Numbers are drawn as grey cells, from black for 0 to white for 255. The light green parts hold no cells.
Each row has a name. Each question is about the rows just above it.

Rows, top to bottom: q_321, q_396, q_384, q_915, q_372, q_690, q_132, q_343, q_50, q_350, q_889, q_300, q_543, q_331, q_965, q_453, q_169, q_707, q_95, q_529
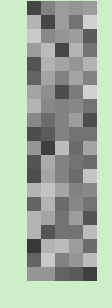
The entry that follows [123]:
[209]
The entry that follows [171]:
[130]
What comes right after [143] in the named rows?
[77]

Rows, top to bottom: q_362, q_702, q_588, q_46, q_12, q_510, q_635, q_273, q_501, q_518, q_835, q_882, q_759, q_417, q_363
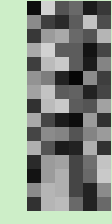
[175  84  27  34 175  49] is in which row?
q_835
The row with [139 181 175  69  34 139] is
q_417
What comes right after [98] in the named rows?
[34]
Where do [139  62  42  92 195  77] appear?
q_702
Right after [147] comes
[125]
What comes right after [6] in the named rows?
[139]
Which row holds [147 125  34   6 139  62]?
q_510

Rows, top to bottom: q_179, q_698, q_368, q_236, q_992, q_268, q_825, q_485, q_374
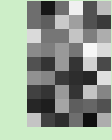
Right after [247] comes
[218]
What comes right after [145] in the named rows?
[133]
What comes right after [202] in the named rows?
[159]
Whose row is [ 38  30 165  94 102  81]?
q_485
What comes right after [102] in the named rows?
[81]

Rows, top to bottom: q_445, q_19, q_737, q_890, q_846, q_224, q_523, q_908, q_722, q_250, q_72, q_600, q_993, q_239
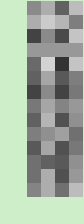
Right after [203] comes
[181]
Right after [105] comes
[211]
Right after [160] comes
[112]

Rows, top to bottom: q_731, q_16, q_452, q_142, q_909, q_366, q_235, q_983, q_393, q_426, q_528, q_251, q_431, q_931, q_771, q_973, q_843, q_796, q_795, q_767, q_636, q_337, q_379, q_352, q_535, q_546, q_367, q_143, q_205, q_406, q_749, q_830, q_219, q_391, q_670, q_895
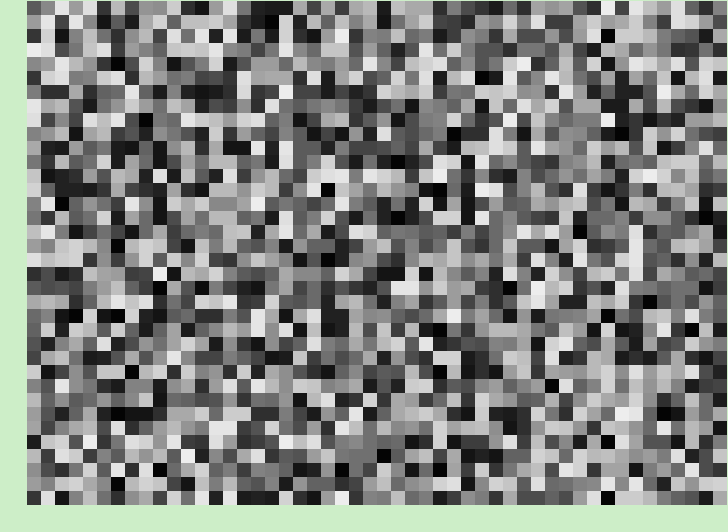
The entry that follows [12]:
[124]
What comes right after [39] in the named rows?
[156]
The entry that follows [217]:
[53]
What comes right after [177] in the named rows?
[68]

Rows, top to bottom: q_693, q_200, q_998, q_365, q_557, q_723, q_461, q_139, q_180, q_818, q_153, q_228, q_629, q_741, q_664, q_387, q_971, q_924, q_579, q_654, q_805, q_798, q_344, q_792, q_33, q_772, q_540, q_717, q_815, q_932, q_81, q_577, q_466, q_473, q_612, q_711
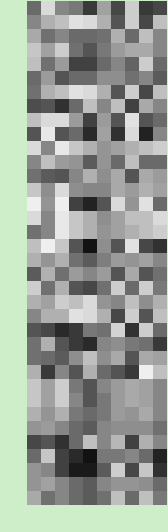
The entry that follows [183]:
[65]
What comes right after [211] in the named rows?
[49]
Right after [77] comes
[84]
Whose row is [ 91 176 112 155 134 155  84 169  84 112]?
q_654
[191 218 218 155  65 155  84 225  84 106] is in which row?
q_180
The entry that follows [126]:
[155]
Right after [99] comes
[205]

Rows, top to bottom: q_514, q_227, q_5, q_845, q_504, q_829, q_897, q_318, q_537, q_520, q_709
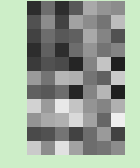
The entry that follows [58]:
[81]
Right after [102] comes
[239]
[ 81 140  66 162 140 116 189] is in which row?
q_227
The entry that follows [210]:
[154]
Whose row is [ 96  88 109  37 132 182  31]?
q_897
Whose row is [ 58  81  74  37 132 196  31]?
q_504

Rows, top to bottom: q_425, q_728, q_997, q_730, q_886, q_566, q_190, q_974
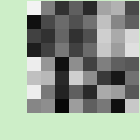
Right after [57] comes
[23]
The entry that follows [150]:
[16]
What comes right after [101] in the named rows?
[49]
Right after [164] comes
[178]

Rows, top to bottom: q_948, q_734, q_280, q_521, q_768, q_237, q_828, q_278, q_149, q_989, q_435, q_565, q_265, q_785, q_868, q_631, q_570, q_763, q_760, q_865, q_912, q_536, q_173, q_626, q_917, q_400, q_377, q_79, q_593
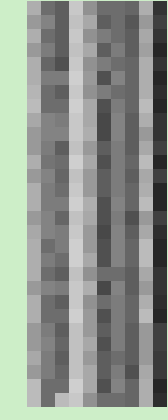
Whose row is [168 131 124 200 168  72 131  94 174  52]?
q_149
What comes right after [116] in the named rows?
[109]
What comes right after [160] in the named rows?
[38]
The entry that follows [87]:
[153]
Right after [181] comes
[109]

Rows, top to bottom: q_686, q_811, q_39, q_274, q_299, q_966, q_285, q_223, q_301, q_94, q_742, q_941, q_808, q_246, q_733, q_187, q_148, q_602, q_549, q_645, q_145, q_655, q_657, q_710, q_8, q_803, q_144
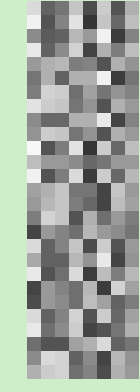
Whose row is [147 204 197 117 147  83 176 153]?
q_94
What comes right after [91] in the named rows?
[98]
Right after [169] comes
[98]

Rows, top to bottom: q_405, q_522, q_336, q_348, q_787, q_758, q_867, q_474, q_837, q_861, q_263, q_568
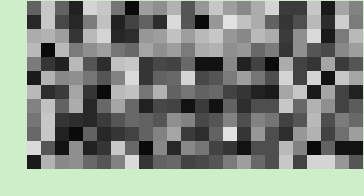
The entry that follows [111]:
[158]
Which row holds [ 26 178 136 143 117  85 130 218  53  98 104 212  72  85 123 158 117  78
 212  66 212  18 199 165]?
q_758
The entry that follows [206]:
[123]

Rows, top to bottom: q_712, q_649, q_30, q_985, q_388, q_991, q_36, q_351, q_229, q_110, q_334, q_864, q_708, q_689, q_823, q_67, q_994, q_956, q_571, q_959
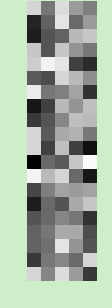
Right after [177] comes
[119]
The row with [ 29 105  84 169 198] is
q_823
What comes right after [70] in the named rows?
[127]
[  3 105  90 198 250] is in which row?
q_864
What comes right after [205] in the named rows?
[243]
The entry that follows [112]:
[228]
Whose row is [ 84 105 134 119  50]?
q_67

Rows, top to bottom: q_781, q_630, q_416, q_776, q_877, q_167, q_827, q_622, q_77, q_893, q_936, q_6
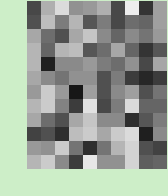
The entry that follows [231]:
[145]
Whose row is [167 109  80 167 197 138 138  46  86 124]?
q_77
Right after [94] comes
[101]
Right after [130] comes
[60]

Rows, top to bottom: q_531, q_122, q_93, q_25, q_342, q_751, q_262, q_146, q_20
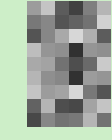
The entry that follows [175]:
[92]
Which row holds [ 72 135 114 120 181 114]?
q_20
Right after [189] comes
[149]
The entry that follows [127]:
[181]

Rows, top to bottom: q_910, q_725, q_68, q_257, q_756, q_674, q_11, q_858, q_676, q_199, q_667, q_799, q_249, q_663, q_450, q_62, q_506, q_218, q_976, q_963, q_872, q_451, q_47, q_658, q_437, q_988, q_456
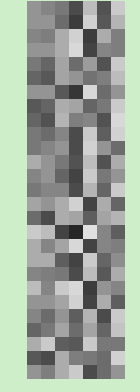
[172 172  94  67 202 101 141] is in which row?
q_976
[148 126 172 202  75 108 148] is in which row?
q_456
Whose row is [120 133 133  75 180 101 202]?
q_663
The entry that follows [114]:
[126]
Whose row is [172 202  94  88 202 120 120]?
q_437
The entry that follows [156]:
[82]
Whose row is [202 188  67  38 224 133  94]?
q_506

